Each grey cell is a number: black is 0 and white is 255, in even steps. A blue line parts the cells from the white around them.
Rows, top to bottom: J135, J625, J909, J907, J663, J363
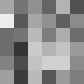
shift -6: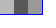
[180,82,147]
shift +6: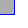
[179]
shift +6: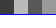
[66,192,94,159]

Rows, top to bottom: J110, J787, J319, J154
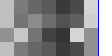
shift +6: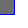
[115]
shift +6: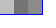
[197,122,145]
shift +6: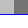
[197,122]

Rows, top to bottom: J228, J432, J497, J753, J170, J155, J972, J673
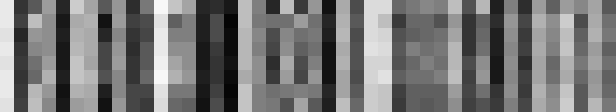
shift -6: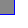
[129]
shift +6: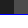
[37,82]
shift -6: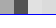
[164,76,219,213]
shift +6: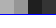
[183,156,37,58]

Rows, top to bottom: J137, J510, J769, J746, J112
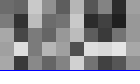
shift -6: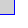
[203]
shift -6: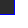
[38]
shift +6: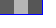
[99,188,92]
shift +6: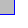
[194]
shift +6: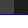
[71,37]

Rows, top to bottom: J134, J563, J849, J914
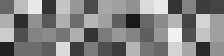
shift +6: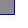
[145]
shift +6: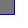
[123]
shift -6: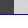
[62,206]
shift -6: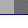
[169,103]
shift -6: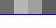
[103,176,154,89]

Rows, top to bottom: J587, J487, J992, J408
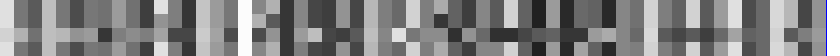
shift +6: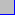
[196]
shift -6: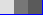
[218,113,84]
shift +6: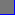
[125]
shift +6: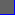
[104]
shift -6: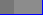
[113,134,134]

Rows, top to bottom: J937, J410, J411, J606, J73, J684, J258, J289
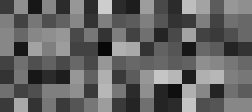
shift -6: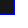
[17]
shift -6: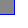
[129]
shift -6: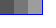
[79,113,151]
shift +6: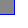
[141]
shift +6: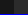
[29,49]
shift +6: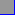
[157]
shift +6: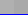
[182,175]

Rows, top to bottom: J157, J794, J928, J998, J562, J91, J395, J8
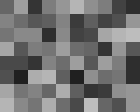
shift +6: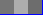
[123,179,115]
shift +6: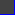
[72]
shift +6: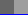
[108,164]
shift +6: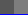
[93,131]
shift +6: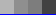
[187,149,131,72]
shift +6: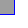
[164]
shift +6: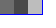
[115,79,195]

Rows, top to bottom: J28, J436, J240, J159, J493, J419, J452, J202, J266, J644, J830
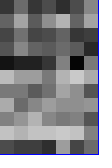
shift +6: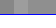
[141,163,149,149]
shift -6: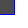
[70]

